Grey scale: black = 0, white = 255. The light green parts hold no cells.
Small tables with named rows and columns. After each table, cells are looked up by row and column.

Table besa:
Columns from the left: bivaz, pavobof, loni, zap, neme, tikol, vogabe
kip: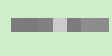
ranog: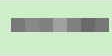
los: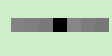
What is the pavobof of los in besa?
127
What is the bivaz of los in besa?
130
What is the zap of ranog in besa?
161
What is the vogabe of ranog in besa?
119
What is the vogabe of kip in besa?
139
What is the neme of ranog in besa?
129
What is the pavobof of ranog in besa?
136
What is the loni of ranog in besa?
129
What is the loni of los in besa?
121
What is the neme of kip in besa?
124
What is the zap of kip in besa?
203
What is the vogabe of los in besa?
119
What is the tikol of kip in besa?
141
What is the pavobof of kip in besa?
122
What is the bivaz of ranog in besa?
120
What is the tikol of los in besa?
124
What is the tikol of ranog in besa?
106
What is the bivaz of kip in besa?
124
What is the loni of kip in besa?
129
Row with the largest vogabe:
kip

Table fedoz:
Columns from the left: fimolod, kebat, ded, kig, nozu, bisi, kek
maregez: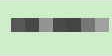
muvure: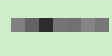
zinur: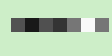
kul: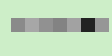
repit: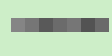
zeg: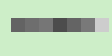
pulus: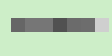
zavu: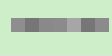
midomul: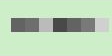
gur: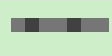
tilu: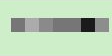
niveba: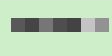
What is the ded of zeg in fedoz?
118
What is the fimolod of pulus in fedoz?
102
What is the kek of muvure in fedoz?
118
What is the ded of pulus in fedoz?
118
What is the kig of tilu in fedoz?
118
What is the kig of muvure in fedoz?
116
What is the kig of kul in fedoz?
131
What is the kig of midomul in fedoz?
73
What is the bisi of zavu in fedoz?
118
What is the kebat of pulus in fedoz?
118
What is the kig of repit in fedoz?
107
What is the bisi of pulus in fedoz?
109
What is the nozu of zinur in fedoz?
118
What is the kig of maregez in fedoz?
73
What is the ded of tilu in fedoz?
138
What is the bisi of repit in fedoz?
83
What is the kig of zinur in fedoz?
52
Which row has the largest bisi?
zinur

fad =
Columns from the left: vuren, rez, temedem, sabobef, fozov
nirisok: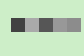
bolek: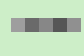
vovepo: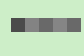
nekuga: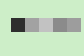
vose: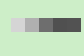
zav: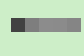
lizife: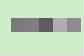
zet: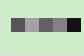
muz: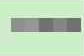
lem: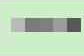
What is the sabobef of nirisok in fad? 152
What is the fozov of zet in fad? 19
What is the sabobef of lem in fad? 155
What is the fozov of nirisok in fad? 140
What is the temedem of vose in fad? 110
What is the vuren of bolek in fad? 158
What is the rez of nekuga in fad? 162
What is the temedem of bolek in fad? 135
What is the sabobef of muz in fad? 134
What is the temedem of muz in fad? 112
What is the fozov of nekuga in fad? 157
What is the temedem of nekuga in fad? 194
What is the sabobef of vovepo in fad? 133
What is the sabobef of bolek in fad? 86
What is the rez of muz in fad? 150
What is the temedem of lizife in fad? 93
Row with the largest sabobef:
lizife

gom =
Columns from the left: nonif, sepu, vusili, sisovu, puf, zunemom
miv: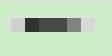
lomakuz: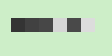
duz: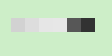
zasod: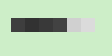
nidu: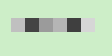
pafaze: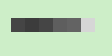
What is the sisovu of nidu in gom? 181
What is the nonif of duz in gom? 210
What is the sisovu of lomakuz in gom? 214
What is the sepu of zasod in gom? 50
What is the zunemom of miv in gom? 216
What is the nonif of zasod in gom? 62
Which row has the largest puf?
zasod

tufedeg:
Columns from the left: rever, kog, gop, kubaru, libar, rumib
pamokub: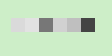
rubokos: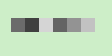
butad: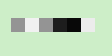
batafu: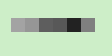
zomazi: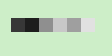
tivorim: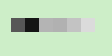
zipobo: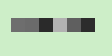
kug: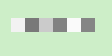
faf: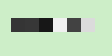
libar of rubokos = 147
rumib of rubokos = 194
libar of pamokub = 191
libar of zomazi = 159
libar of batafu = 34
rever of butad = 148
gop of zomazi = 143

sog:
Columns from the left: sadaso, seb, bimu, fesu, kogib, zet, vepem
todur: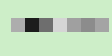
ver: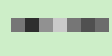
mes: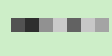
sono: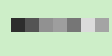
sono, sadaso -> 45
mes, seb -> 46
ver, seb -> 46
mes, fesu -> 202
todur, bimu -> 110
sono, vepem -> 164
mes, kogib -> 98

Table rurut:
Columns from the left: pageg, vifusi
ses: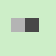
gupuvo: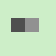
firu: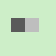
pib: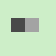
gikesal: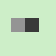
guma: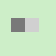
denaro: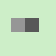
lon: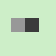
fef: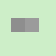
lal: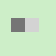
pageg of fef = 142
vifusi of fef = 155
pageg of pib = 73
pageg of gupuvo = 79
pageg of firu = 90
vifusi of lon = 59

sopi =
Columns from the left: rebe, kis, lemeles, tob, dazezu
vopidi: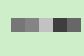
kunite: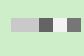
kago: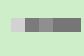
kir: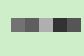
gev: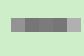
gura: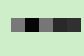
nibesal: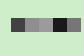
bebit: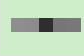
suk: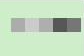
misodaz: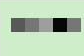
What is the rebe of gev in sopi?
147
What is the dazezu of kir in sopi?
85
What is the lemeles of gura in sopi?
118
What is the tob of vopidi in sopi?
62
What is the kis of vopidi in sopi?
132
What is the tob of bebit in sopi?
118
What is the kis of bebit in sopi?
140
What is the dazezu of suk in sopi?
118
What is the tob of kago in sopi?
118
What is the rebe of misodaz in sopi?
88
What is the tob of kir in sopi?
50

